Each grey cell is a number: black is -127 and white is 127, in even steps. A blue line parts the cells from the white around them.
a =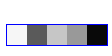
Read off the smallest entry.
-118
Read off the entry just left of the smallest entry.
25
